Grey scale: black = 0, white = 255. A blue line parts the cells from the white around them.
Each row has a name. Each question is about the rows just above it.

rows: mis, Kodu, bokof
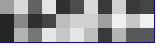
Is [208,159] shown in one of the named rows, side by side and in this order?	yes
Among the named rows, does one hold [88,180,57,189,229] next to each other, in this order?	no
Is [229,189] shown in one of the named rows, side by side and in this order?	yes
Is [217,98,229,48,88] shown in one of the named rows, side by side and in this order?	no
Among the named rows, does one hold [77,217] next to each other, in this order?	yes
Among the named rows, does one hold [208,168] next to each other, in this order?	no

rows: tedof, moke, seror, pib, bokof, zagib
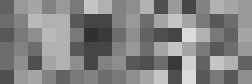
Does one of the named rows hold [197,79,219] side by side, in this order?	yes
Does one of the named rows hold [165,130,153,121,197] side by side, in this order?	yes
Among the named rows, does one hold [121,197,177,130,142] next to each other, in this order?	yes
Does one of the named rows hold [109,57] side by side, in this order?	yes
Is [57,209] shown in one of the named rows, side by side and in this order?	yes
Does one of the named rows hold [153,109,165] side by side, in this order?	yes

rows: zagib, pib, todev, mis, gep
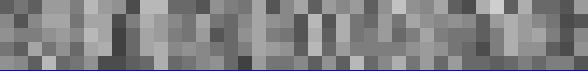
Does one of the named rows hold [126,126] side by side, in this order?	yes
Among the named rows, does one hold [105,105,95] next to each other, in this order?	yes
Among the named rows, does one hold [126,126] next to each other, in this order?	yes
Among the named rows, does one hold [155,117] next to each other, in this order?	yes

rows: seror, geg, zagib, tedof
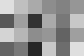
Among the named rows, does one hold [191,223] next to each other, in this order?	no
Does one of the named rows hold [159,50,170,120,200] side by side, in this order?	yes
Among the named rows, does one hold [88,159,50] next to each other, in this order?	yes
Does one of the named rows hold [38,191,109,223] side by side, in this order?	no
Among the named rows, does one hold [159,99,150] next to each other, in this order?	no
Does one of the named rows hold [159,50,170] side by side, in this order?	yes
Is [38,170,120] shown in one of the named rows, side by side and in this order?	no

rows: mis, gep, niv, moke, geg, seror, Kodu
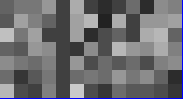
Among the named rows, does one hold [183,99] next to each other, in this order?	yes
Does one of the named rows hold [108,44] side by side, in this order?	yes
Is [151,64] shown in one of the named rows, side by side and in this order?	yes
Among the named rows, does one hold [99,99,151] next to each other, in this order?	no
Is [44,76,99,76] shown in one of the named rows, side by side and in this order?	no
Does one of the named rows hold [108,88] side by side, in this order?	yes

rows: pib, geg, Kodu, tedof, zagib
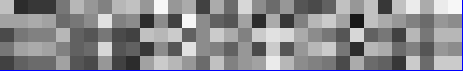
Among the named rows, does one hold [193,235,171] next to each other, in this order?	yes
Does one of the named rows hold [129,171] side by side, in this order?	no

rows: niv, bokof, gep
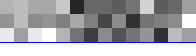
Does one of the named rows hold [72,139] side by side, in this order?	yes
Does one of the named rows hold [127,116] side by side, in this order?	no
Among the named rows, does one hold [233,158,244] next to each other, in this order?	no
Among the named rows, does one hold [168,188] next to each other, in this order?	no

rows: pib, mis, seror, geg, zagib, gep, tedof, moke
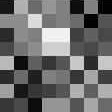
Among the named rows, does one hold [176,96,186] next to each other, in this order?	no
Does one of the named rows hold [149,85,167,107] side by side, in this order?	yes
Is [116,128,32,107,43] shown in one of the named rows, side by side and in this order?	no
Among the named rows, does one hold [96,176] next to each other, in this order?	yes
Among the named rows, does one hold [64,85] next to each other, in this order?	yes

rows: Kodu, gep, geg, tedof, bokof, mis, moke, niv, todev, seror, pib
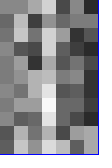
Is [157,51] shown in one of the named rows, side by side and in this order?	yes
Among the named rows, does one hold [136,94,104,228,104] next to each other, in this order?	yes
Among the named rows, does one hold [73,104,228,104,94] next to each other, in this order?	no
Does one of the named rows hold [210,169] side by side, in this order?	no
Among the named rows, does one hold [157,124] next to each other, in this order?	no

